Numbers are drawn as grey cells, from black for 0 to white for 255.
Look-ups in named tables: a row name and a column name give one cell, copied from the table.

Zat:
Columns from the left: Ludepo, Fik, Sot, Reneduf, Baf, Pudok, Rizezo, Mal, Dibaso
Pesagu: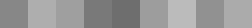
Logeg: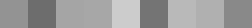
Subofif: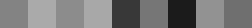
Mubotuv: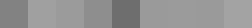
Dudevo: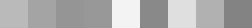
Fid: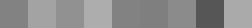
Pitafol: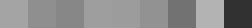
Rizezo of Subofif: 27
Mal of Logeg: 176
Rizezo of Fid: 139
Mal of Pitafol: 179
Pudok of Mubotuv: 154
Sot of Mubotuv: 155
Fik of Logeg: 109
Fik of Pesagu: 174
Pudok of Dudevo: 137
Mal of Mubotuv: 154
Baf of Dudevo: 243
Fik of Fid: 163
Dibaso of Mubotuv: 163
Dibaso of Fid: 170
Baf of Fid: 130
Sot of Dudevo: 149
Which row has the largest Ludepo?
Dudevo

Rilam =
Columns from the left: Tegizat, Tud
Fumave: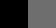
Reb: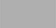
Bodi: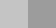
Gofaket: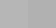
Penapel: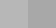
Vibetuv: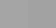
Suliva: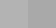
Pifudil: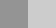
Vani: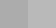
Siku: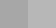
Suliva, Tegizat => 179
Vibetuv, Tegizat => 165
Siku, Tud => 183
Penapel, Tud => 168
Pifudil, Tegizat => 148
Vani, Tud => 185
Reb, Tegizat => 175
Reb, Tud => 175
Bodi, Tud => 156

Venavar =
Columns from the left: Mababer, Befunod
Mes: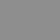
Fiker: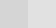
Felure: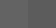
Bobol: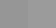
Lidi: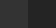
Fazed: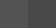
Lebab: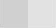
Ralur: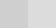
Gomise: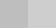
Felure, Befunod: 92
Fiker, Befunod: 225
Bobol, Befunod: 155
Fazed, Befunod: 73
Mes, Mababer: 142
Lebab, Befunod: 226
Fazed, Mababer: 83
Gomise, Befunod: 206
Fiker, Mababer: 213

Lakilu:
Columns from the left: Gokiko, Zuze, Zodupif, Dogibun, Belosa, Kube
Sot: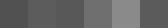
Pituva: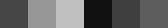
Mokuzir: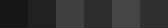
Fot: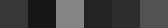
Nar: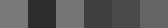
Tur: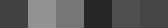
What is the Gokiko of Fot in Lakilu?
56
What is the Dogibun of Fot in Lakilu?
35
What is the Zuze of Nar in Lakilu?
44
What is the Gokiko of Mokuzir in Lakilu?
22
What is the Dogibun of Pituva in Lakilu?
17
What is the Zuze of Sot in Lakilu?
92
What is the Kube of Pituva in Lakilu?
93
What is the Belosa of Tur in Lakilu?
79
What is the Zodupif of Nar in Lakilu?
116
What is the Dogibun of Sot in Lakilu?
111
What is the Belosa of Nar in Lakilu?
73
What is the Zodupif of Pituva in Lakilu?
192
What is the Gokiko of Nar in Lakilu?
121
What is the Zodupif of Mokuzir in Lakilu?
63
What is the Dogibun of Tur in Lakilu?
39
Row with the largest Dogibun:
Sot

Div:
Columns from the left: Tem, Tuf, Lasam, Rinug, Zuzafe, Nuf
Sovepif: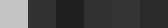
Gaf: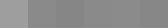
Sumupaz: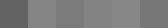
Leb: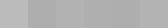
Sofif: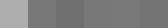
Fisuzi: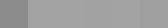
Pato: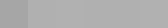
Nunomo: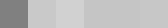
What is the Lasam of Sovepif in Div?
32
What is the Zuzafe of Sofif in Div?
121
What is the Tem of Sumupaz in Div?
99
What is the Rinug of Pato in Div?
176
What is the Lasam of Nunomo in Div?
209
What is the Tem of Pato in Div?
166
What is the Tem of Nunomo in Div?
128
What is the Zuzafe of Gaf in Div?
139
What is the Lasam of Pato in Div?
177
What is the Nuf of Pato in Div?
177

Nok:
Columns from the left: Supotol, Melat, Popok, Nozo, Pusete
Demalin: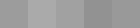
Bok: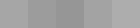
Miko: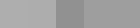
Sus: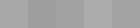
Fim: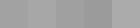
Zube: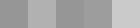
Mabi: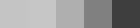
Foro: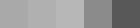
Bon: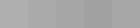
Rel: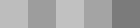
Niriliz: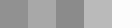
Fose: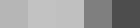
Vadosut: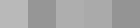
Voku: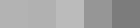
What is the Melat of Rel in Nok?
157
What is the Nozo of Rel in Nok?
164
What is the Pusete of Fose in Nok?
77
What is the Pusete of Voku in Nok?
124
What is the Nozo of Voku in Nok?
150
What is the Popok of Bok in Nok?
150

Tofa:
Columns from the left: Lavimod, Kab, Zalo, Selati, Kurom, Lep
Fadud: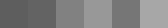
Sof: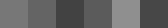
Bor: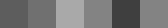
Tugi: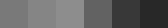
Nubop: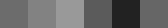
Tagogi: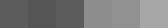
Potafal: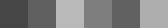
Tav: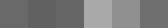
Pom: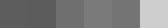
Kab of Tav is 97
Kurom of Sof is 143
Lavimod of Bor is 93
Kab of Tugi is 133
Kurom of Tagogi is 145
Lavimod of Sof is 119
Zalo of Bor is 169
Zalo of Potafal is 185
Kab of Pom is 92
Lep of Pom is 206
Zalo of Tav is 102

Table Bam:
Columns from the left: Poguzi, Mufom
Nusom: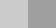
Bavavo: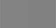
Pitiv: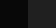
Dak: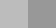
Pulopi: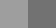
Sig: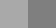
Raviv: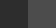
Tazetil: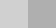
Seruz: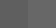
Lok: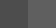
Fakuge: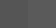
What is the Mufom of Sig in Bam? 127
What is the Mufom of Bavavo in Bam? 129
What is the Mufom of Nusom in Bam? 159
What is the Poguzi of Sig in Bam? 169
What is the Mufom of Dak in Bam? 152
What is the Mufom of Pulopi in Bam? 114
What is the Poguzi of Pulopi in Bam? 158
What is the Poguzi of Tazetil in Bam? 208
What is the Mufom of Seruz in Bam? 103
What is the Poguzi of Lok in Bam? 77
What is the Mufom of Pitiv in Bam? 32
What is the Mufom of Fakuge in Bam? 90
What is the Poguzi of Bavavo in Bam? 131

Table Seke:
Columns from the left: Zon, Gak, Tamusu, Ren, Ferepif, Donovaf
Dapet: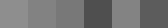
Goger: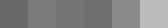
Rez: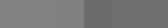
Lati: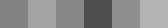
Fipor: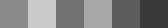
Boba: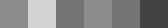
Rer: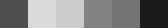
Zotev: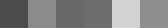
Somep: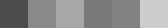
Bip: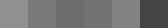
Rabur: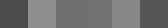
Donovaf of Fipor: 57
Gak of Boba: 210
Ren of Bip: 114
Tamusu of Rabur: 112
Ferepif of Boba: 116
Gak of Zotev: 139
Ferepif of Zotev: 210
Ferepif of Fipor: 93
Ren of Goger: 111
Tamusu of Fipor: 113
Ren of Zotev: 109
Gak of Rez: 130
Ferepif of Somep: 130
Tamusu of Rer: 204
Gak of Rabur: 143
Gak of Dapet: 130
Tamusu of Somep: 168
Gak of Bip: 121
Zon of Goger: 104
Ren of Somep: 121

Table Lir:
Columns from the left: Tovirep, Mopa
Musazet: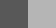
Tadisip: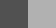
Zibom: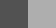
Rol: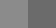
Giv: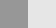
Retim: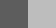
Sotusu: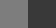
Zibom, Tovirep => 82
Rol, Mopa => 107
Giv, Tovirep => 151
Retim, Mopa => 189
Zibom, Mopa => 174
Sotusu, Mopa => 57
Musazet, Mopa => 181
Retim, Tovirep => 93
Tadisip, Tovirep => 81
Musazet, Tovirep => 88
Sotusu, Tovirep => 125
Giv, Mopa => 230
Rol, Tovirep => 139

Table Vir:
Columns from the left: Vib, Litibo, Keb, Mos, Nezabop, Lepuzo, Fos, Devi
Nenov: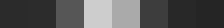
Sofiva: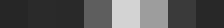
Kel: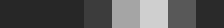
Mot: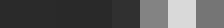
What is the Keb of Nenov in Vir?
86
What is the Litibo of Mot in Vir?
42
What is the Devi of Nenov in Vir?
37
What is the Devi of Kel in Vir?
42
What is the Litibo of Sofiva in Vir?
42
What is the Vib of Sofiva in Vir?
38
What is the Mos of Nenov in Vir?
205
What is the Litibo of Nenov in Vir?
44
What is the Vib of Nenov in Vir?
43
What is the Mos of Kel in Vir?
60
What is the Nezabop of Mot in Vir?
48
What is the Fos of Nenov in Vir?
40
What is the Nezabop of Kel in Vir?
165

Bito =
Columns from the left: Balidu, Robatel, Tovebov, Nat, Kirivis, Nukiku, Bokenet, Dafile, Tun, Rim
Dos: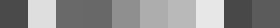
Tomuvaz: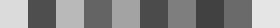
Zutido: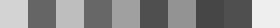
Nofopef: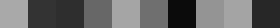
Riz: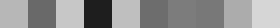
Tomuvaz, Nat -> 100
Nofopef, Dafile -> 148
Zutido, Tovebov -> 190
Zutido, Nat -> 103
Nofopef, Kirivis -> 165
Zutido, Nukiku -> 79
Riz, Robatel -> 105
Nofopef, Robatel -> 51
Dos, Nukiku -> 173
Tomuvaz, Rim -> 229
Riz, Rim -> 214
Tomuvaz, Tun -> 106

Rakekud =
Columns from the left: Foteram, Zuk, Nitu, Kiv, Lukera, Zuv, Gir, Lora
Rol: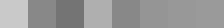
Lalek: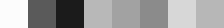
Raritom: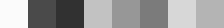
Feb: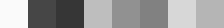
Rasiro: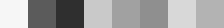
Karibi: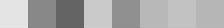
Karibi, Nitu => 100
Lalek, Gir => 215
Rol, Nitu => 116
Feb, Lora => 181
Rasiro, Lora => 179
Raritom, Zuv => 123
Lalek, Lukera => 162
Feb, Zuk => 70
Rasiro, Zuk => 91
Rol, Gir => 152
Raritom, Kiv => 194
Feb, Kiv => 190
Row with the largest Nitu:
Rol

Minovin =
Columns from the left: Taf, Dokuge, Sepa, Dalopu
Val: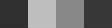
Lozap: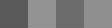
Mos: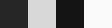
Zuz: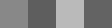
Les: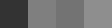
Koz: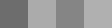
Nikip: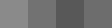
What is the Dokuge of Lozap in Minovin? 147
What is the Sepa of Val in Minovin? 136
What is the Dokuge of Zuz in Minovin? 94
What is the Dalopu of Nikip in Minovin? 109
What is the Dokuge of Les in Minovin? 127
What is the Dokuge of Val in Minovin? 190
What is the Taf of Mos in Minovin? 38
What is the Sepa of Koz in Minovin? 133
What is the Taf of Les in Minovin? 51

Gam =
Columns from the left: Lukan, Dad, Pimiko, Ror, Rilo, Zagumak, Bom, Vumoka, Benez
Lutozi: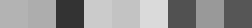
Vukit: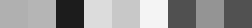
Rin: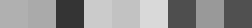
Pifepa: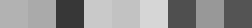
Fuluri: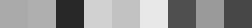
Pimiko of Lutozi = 51
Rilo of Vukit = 200
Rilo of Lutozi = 195
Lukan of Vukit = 176
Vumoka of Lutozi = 153
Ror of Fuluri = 209
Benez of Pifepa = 84
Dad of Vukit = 181
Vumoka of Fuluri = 154
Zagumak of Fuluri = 232
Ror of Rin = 203
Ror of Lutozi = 203
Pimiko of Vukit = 28
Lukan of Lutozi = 179

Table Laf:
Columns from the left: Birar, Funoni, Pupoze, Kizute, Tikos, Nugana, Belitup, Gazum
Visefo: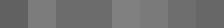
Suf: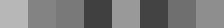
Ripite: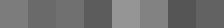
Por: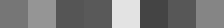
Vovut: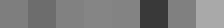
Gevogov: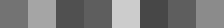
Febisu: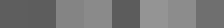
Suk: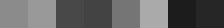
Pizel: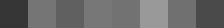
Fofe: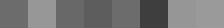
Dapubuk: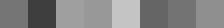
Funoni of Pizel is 117
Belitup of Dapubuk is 115
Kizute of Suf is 64
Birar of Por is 118
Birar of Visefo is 97
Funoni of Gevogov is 165
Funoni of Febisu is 93
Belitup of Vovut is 128
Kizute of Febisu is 138
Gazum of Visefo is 103
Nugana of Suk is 170
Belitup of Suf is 111
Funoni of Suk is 153
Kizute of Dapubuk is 152
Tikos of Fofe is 108
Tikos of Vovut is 131
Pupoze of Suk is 72
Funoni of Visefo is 124
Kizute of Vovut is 133
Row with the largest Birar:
Suf

